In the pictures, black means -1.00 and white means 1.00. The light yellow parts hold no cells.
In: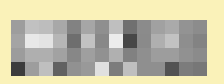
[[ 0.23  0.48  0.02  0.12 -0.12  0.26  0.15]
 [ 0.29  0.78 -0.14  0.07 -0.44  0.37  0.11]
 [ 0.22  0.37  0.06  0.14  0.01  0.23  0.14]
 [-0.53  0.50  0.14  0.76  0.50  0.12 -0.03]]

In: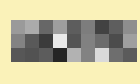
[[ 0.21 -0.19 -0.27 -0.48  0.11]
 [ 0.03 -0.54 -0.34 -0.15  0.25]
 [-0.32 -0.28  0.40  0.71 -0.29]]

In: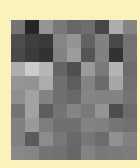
[[-0.10  0.17 -0.20 -0.45  0.04]
 [-0.40 -0.55  0.16  0.01 -0.10]
 [-0.43 -0.61  0.22  0.01 -0.09]
 [ 0.36  0.43 -0.37 -0.05 -0.15]
 [ 0.17  0.35 -0.27 -0.16 -0.11]
 [ 0.11  0.03 -0.18  0.02 -0.09]
 [-0.09 -0.27  0.04  0.16 -0.15]
 [ 0.01 -0.02 -0.13  0.00 -0.11]
 [ 0.01  0.10 -0.18 -0.15  0.01]
 [ 0.07 -0.09 -0.19 -0.06 -0.03]]

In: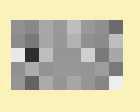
[[ 0.13  0.32  0.49  0.12]
 [ 0.09  0.31  0.40  0.09]
 [ 0.82  0.49  0.18 -0.04]
 [ 0.14  0.15  0.19  0.23]
 [ 0.17  0.33  0.31  0.05]]

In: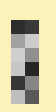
[[-0.65]
 [ 0.27]
 [ 0.62]
 [ 0.56]
 [-0.58]
 [ 0.49]]

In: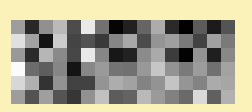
[[ 0.23  0.13 -0.40 -0.11 -0.74  0.35 -0.99 -0.79]
 [ 0.76 -0.84 -0.47 -0.55  0.32  0.16 -0.05  0.26]
 [ 0.20  0.43 -0.44  0.05 -0.73  0.33 -0.98 -0.76]
 [ 0.97 -0.26 -0.84  0.21 -0.11  0.55 -0.04 -0.12]
 [ 0.69 -0.60 -0.48  0.16  0.27  0.15  0.17  0.34]
 [ 0.23  0.25 -0.58  0.51 -0.22  0.21 -0.17 -0.25]]

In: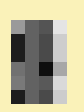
[[ 0.21 -0.34]
 [-0.77 -0.42]
 [-0.77 -0.42]
 [-0.11 -0.89]
 [-0.05 -0.30]
 [-0.77 -0.42]]

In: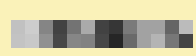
[[ 0.51  0.04 -0.10 -0.48 -0.04  0.27  0.47]
 [ 0.53  0.14  0.05 -0.44 -0.17  0.41 -0.47]]

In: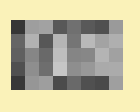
[[-0.58  0.27 -0.12 -0.37]
 [-0.21 -0.32 -0.08  0.28]
 [-0.25 -0.18  0.04  0.41]
 [-0.37 -0.14  0.11  0.33]
 [-0.56  0.24 -0.18 -0.42]]
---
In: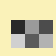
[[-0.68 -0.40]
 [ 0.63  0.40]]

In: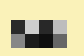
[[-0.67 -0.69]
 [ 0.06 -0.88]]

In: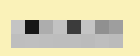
[[ 0.54  0.36 -0.54  0.13]
 [ 0.49  0.49  0.48  0.49]]

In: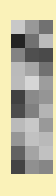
[[ 0.57 -0.11]
 [-0.72  0.47]
 [ 0.03 -0.42]
 [ 0.46 -0.11]
 [ 0.47  0.23]
 [-0.49  0.17]
 [-0.40  0.41]
 [ 0.46  0.20]
 [ 0.18  0.45]
 [-0.23  0.51]
 [-0.47  0.05]]

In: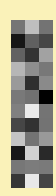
[[-0.08 -0.10]
 [-0.83 -0.45]
 [-0.23  0.27]
 [ 0.43 -0.06]
 [ 0.21  0.08]
 [-0.05 -0.99]
 [ 0.00 -0.09]
 [-0.45 -0.10]
 [ 0.54  0.20]
 [-0.81 -0.68]
 [-0.07 -0.04]
 [-0.58 -0.46]]

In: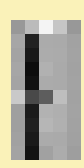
[[ 0.19  0.91  0.19]
 [ 0.30  0.34  0.27]
 [ 0.28  0.35  0.28]
 [ 0.30  0.39  0.27]
 [ 0.29  0.34  0.28]
 [ 0.58 -0.27  0.27]
 [ 0.25  0.40  0.28]
 [ 0.25  0.43  0.27]
 [ 0.26  0.34  0.26]
 [ 0.28  0.26  0.24]]

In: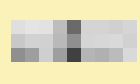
[[ 0.75  0.77 -0.17  0.66  0.67]
 [ 0.57  0.64  0.12  0.69  0.64]
 [ 0.12  0.62 -0.50  0.38  0.70]]

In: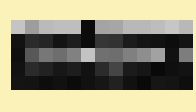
[[ 0.54  0.46  0.49  0.29  0.44  0.48  0.44]
 [-0.86 -0.71 -0.77 -0.58 -0.79 -0.86 -0.84]
 [-0.88 -0.07  0.01 -0.12  0.00  0.27 -0.02]
 [-0.86 -0.73 -0.77 -0.66 -0.79 -0.93 -0.85]
 [-0.84 -0.90 -0.91 -0.83 -0.87 -0.83 -0.89]]
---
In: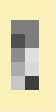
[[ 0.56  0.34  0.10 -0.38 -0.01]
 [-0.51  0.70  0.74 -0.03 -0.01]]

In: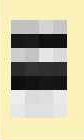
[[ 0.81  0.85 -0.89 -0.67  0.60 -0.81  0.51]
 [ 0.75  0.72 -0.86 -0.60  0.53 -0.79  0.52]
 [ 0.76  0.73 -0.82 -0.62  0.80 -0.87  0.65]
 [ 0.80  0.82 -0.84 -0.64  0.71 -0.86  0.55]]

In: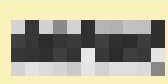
[[ 0.66 -0.58 -0.49  0.66]
 [ 0.77 -0.60 -0.58 -0.57]
 [ 0.72 -0.62 -0.66  0.63]
 [ 0.67 -0.50 -0.58  0.08]
 [ 0.58 -0.60 -0.54  0.65]
 [ 0.78  0.80 -0.62 -0.62]
 [ 0.65 -0.56 -0.49  0.41]
 [ 0.74 -0.66 -0.62  0.39]
 [ 0.74 -0.51 -0.65  0.52]
 [ 0.71 -0.55 -0.53  0.50]
 [ 0.06  0.79 -0.62 -0.62]]

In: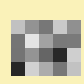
[[-0.70 -0.09 -0.08  0.51]
 [ 0.64  0.16  0.79  0.15]
 [ 0.35 -0.21  0.27 -0.07]
 [-0.07 -0.69 -0.05  0.58]
 [ 0.52  0.62 -0.04  0.13]]

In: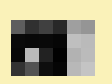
[[-0.61 -0.94 -0.92 -0.26]
 [-0.36  0.45 -0.94 -0.62]
 [-0.89 -0.73 -0.93 -0.50]
 [-0.96 -0.99 -0.95 -0.69]
 [ 0.44  0.40  0.50  0.25]
 [ 0.54  0.47  0.46  0.17]]

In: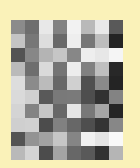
[[ 0.45 -0.35  0.62  0.66  0.71  0.73  0.46 -0.35  0.54  0.09]
 [ 0.66  0.15  0.64  0.03  0.63  0.09 -0.14  0.06 -0.07 -0.14]
 [-0.40  0.27 -0.40  0.55 -0.30  0.47  0.71  0.41  0.73  0.82]
 [ 0.29  0.55  0.01 -0.19 -0.05 -0.19 -0.09  0.55 -0.18  0.02]
 [-0.19  0.04 -0.19  0.80 -0.04  0.63  0.86  0.06  0.87  0.90]
 [-0.30  0.89 -0.39 -0.06 -0.39 -0.37  0.01  0.87 -0.07  0.45]
 [-0.61  0.79 -0.59  0.30 -0.61  0.08  0.50  0.81  0.48  0.82]
 [ 0.42  0.95  0.06 -0.71  0.03 -0.72 -0.69  0.92 -0.72 -0.30]]

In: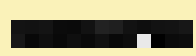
[[-0.82 -0.85]
 [-0.94 -0.86]
 [-0.88 -0.84]
 [-0.93 -0.91]
 [-0.88 -0.92]
 [-0.92 -0.86]
 [-0.87 -0.73]
 [-0.93 -0.76]
 [-0.90 -0.86]
 [ 0.83 -0.89]
 [-0.99 -0.86]
 [-0.91 -0.85]
 [-0.90 -0.82]]

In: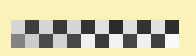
[[ 0.03  0.68]
 [ 0.60 -0.51]
 [-0.42  0.67]
 [ 0.65 -0.55]
 [-0.44  0.68]
 [ 0.89 -0.61]
 [-0.54  0.76]
 [ 0.90 -0.66]
 [-0.45  0.74]
 [ 0.88 -0.61]
 [-0.49  0.76]
 [ 0.96 -0.64]]

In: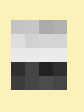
[[-0.52 -0.63  0.83  0.74  0.53]
 [-0.46 -0.46  0.83  0.64  0.56]
 [-0.40 -0.73  0.84  0.67  0.34]
 [-0.45 -0.63  0.84  0.66  0.38]]
